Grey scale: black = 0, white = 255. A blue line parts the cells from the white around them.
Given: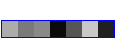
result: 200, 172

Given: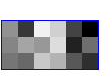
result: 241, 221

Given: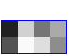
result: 250, 222

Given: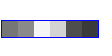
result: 245, 211

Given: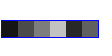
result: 194, 125

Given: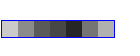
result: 202, 176

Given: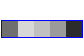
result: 215, 192
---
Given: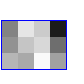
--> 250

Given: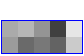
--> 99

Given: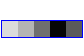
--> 6

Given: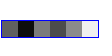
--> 139

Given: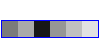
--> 192

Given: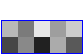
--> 171

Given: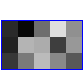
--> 137

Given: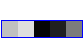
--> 32

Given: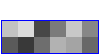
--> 164
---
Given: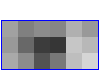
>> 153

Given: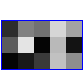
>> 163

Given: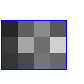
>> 88

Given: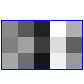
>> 175

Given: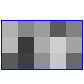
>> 130

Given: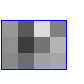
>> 129

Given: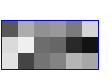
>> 212
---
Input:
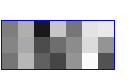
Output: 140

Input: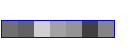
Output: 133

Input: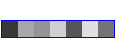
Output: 148

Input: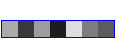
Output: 125

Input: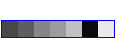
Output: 134

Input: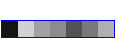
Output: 140

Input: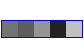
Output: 115

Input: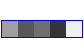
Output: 111

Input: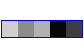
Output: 140
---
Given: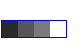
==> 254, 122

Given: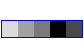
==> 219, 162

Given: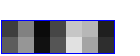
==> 225, 198

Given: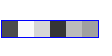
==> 250, 214

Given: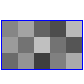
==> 192, 185

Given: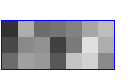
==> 224, 209

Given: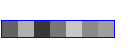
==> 200, 176
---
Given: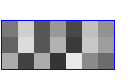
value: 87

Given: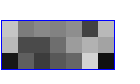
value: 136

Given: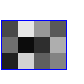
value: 152

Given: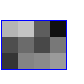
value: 93

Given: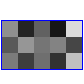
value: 97

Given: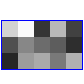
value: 53

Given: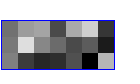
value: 164

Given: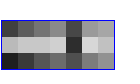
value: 116

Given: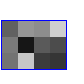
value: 141

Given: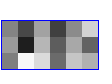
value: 162
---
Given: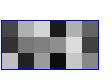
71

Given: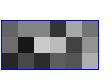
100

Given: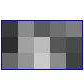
59

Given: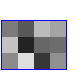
123

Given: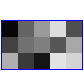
7

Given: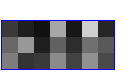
58

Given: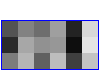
83
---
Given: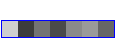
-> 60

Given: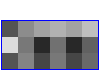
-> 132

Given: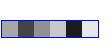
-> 68

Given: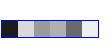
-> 217

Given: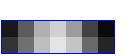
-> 112

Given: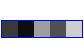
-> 14

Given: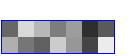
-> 118

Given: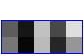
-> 7

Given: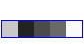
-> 35

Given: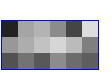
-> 115
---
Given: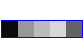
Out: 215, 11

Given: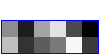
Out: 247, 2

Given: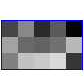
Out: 216, 5

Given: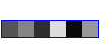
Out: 221, 10

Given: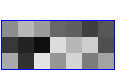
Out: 227, 15

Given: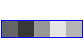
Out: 229, 56

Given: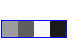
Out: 248, 26

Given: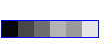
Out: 229, 8
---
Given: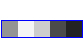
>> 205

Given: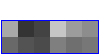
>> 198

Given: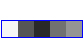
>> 41

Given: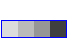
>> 186

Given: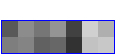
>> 65

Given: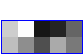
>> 22

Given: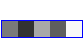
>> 168
